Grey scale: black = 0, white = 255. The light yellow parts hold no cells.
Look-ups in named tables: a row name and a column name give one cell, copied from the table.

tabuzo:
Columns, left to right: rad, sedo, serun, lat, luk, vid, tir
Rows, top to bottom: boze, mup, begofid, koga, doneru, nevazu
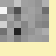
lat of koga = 134
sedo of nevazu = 155
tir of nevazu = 153
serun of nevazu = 123
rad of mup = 246
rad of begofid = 146
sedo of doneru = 161
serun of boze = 196
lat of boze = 160

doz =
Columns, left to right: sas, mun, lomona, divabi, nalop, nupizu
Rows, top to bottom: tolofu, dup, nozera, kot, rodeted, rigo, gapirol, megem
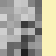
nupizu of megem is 133
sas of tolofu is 142
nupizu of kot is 150
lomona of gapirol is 106
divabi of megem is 31
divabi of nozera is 205
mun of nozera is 157
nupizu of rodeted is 76
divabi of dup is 180
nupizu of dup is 111
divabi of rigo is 65
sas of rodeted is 207
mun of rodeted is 157
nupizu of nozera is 122
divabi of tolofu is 197
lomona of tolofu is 201

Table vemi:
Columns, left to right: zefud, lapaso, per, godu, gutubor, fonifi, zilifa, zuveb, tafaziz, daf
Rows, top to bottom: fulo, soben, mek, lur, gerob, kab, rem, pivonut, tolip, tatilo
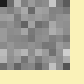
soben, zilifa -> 157
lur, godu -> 99
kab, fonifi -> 141
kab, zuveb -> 127
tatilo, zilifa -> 131
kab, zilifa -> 145
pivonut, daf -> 206
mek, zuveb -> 133
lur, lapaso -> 145
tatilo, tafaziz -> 145
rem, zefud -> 138
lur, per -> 130
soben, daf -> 120

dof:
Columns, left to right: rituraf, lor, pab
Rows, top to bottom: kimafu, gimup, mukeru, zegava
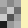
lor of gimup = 199
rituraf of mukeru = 203
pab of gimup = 109
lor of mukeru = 85
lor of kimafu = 136
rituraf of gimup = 139
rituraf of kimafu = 169
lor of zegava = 153
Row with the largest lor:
gimup

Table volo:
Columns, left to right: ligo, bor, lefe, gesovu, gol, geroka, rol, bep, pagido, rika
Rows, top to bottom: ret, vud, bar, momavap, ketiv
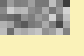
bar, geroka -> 156
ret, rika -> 60
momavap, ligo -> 178
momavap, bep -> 127
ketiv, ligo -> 187
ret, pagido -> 133
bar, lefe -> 94
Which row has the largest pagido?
ketiv

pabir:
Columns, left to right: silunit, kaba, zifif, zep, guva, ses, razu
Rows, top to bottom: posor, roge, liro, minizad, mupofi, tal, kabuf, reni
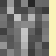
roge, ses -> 76
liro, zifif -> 195
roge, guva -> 106
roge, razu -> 59
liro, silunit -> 119
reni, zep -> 153
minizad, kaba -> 85
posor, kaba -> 153
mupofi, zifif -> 116
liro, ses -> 95
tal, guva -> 82
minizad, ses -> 82
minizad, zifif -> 129
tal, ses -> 79
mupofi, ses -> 68
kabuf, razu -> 69
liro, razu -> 142
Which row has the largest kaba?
roge

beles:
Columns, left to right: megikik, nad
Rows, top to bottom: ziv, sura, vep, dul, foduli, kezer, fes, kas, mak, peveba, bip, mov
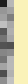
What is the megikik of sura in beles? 150
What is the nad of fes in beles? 80
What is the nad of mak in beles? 183
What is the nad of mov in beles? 193
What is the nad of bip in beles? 177
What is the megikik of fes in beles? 83
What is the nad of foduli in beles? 175
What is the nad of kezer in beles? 166
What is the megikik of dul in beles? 192
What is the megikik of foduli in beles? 89
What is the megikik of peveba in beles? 164
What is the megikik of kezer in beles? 116
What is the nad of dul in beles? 168
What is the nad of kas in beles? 140
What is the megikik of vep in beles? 160
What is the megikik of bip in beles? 78

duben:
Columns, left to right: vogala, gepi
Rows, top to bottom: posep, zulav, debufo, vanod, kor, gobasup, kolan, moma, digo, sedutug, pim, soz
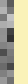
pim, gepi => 147
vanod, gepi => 180
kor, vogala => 145
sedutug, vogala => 107
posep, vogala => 159
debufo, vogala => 121
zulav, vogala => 179
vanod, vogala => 173
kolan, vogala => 131
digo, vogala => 122
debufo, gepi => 194
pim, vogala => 128
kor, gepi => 66
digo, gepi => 116
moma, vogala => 78
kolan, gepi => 139
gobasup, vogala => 147
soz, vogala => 153
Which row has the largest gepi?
debufo

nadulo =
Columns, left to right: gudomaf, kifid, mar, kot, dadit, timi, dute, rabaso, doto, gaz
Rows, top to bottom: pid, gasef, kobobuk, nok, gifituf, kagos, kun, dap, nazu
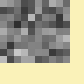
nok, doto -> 61
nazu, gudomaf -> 185
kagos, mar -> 149
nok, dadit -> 68
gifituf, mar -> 127
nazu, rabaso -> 128
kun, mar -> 115
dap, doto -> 80
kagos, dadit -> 114
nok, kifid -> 103
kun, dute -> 100
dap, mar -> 200
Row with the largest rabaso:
pid

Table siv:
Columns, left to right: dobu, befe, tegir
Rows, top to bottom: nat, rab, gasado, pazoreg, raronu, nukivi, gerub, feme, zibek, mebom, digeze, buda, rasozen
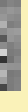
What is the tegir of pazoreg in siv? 132
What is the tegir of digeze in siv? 125
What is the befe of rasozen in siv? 123
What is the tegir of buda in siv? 130
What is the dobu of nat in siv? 121
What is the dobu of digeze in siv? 182
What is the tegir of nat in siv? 127
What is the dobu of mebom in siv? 153
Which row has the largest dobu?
feme

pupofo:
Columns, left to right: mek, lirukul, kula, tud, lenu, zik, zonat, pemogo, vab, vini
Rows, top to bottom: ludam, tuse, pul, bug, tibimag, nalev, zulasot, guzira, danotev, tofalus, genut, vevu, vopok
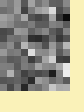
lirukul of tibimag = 81
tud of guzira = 79
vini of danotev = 59
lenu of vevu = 44
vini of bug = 90
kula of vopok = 114
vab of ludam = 94
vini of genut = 237
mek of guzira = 152
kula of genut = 104
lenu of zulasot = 133
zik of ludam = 116

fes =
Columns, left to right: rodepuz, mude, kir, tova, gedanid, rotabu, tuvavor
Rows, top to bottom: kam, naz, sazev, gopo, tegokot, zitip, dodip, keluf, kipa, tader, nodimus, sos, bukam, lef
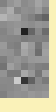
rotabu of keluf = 110
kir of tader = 144
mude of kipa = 143
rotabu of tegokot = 137
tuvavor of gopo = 145
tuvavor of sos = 122
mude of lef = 141
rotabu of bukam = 140
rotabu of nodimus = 119
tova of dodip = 171
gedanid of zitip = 129
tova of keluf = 164
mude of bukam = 137
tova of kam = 139
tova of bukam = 152
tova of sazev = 139
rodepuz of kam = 130
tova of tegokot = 33

